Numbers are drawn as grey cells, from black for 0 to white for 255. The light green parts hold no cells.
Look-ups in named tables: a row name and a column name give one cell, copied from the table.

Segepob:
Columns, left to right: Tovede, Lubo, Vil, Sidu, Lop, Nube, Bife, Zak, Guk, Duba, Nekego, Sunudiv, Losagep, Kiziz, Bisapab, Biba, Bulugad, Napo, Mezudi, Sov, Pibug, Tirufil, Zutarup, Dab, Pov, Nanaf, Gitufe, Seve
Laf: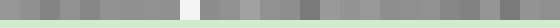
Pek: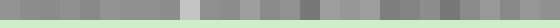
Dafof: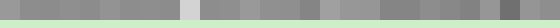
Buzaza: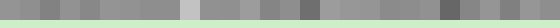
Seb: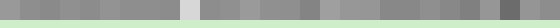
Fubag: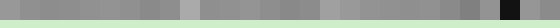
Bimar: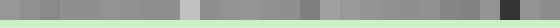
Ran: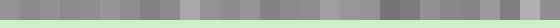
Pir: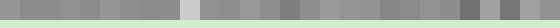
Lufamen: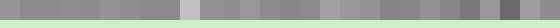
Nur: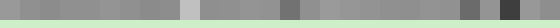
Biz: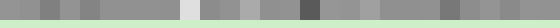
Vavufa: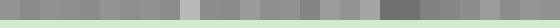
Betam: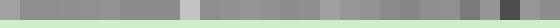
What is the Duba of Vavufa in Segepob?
186
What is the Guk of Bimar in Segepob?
142
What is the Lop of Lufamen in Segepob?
141
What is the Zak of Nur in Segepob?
139
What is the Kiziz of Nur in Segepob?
146
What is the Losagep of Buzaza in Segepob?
156
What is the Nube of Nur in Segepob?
148
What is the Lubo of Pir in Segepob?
141
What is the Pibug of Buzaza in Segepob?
141
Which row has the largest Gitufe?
Ran

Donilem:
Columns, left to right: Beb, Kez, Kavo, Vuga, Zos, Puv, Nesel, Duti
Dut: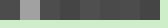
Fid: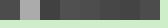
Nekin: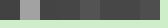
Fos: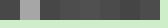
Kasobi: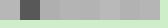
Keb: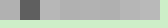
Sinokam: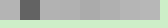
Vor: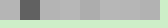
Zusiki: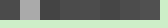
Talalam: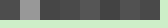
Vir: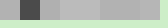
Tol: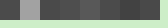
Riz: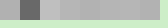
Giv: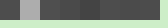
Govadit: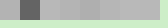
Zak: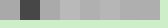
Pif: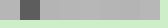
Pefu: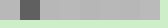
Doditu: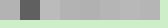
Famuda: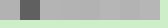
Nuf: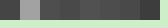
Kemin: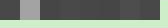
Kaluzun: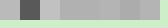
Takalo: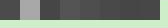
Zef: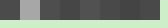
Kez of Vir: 75
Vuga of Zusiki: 75
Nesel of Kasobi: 178
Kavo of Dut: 77
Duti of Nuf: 61
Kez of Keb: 95
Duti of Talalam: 73
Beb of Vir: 178
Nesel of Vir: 178
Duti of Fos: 76
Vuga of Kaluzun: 177
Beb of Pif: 182
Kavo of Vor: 180
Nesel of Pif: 180
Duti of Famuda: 182
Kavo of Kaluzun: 193
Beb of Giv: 77
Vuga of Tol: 78
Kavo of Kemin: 70

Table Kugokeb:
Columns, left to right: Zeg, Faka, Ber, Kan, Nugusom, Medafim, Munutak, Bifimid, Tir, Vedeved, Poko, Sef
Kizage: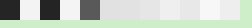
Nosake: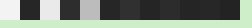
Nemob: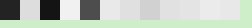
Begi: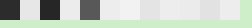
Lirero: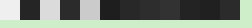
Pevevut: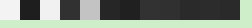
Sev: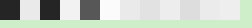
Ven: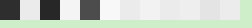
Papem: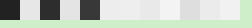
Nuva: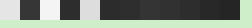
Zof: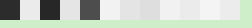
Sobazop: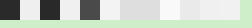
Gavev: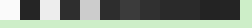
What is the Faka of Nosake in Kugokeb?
38
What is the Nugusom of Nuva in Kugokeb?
221
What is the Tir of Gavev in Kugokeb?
42
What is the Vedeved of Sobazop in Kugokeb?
234
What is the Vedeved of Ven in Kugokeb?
238
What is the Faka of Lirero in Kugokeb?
37
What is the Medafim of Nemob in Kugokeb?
233
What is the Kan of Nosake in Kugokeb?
45
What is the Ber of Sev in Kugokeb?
37
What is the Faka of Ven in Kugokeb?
235
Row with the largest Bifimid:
Ven

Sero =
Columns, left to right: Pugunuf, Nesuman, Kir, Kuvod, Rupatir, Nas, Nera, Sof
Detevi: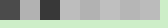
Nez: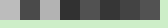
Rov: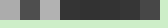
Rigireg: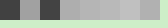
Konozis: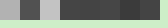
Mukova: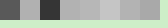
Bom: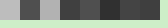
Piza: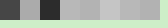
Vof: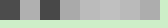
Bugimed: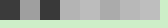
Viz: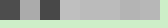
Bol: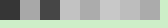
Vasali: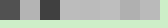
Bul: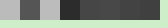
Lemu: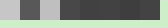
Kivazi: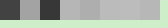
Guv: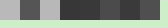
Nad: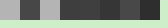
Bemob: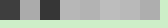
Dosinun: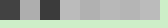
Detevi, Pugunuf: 75
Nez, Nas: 54
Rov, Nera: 54
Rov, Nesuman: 78
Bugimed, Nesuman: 159
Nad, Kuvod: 62
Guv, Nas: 75
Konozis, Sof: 68
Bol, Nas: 200
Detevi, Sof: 187
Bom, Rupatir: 79
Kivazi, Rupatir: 174
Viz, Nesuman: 171
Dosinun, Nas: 184
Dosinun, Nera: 181
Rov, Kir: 178
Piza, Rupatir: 179
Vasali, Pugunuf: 81
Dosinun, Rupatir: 177
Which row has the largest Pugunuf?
Lemu

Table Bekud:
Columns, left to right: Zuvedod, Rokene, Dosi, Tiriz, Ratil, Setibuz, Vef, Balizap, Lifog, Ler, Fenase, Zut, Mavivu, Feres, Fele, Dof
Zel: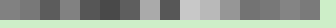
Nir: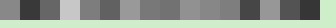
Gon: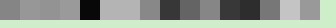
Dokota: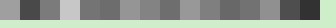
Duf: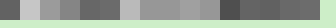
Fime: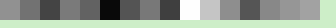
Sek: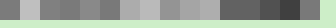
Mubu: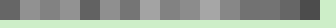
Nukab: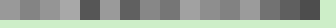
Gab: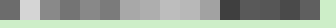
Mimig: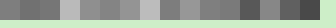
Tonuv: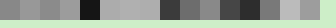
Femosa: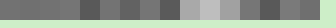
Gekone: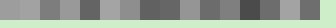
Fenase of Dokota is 127
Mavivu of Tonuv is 45
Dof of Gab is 95
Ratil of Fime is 98
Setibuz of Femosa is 115
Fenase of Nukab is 142
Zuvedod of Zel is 129
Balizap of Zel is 170
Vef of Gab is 168
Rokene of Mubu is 145
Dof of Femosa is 111
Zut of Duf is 79
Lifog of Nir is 114
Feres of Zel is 120
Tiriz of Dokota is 199
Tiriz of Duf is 133

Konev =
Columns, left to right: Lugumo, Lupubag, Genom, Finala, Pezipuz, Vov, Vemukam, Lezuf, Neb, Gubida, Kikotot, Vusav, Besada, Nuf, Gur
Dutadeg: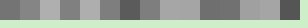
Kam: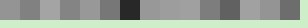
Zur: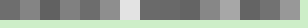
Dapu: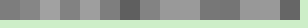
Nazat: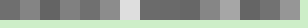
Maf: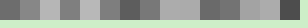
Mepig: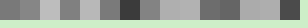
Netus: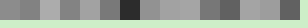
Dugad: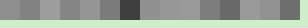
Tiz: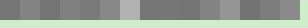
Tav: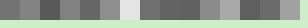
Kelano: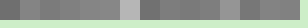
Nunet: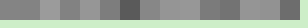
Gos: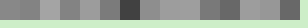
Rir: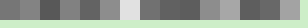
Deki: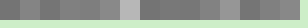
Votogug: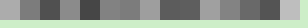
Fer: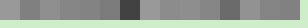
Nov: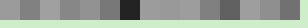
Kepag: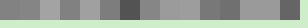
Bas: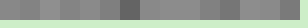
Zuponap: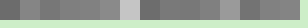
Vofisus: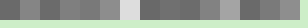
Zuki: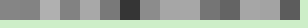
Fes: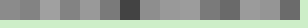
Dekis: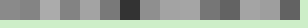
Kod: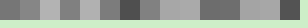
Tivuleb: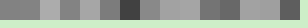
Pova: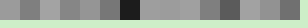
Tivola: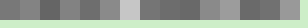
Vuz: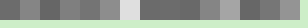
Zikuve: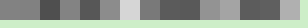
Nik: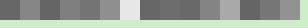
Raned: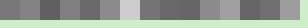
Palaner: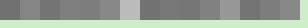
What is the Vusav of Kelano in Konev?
149
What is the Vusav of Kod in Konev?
110
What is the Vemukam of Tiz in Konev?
178
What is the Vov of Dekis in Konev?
121
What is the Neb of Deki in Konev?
120
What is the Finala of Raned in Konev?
128
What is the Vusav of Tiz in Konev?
149
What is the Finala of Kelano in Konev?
128
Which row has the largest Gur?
Votogug

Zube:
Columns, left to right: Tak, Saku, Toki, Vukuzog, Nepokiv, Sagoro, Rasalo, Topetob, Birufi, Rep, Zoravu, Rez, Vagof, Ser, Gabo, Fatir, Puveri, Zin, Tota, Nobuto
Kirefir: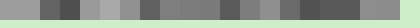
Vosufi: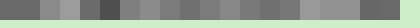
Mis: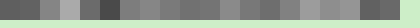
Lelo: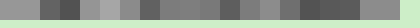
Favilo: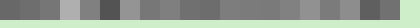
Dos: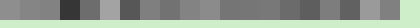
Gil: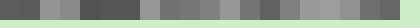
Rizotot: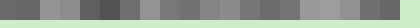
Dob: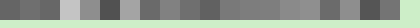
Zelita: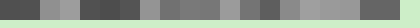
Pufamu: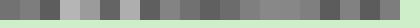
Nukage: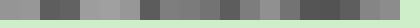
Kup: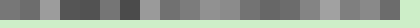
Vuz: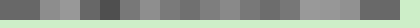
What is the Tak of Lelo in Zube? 151
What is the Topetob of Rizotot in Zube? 147
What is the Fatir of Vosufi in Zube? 153
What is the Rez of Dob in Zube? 121
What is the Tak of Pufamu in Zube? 114
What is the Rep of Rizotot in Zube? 114
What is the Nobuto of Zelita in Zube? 101
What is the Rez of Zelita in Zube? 155
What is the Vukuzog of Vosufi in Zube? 156

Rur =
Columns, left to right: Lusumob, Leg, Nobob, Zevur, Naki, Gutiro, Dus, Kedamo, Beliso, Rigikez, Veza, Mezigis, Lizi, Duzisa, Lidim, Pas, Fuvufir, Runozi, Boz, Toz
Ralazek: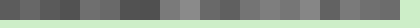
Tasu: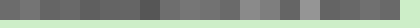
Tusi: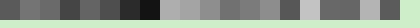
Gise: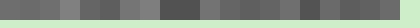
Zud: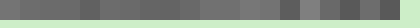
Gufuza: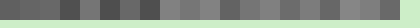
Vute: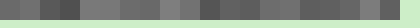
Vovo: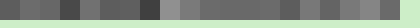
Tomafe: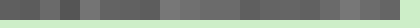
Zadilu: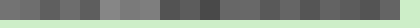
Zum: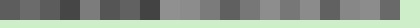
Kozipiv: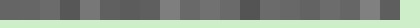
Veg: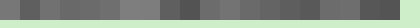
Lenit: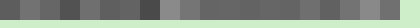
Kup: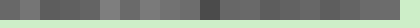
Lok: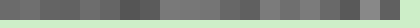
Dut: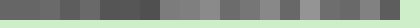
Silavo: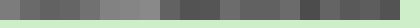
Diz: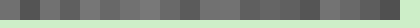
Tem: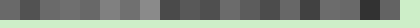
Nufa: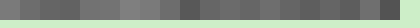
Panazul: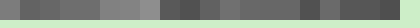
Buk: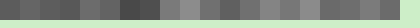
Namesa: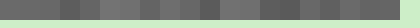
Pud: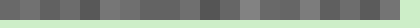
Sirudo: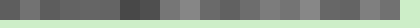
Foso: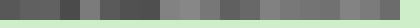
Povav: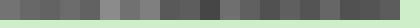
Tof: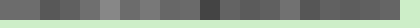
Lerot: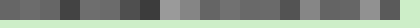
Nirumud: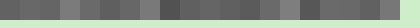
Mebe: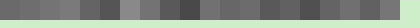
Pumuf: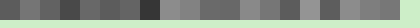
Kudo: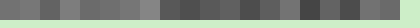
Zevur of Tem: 111
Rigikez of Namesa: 103
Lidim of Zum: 119
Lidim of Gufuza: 108
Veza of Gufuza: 130
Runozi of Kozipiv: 102
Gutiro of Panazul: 129
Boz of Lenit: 137
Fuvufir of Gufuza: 103
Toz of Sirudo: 113
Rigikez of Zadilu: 92
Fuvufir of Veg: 108
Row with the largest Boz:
Tusi

